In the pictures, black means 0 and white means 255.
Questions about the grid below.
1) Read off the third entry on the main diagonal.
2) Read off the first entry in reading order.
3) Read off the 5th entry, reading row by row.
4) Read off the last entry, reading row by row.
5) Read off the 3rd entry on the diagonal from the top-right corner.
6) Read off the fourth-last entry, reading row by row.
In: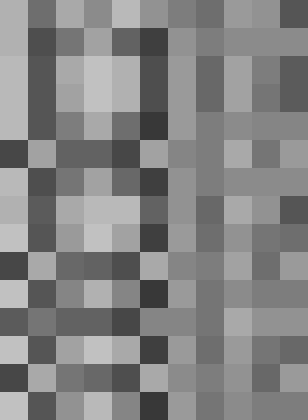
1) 169
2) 177
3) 185
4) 125
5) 162
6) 117

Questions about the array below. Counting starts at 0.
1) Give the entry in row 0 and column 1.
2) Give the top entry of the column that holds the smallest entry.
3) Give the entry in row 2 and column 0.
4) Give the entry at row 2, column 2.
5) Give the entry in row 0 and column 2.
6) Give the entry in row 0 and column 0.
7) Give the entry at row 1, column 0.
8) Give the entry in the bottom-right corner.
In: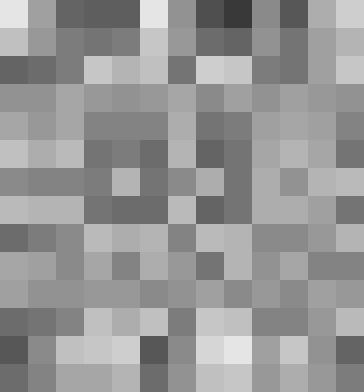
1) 160
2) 57
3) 100
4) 124
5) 100
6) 229
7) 192
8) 124

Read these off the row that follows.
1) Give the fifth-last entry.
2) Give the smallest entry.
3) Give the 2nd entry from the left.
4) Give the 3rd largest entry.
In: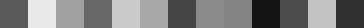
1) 131
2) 19
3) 233
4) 194

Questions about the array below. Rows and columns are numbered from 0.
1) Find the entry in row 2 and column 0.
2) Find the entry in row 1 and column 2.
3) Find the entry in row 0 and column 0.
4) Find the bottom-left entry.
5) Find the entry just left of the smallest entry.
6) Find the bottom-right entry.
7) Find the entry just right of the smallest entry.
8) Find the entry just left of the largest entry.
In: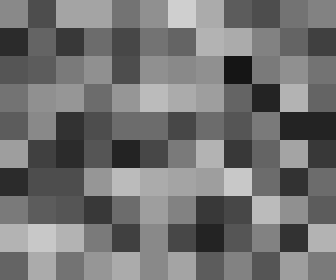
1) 85
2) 56
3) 137
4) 100
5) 144
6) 122
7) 122
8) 144

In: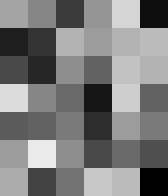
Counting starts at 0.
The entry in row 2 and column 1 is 38
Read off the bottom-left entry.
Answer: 172
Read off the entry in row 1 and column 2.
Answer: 179
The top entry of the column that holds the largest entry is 134
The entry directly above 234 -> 98
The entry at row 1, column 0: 30
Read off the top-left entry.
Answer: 164
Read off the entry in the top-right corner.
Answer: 14
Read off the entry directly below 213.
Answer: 179
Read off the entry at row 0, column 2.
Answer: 59
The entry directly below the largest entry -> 66
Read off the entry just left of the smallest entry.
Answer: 187

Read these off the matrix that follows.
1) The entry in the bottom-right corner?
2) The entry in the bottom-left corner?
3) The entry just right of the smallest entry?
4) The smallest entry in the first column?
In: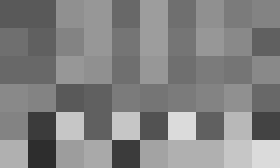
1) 219
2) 176
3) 157
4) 89

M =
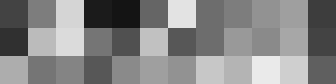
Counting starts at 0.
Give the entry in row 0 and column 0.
67
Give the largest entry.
234
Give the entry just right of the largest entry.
207
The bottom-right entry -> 95
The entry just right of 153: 138
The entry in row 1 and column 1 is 187
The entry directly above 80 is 20
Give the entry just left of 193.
80
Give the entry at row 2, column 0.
173
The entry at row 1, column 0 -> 48
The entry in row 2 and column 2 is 132

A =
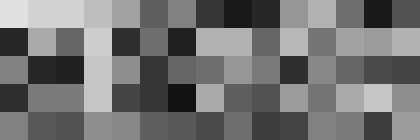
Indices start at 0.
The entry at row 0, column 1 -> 210
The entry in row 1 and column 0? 39
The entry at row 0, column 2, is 210
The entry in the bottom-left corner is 129
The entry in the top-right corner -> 82
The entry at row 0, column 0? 224
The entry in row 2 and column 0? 129
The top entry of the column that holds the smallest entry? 129
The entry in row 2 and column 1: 39
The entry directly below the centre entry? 169
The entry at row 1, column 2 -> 102
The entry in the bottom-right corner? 155
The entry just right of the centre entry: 149
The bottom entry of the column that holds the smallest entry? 89
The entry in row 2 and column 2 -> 32
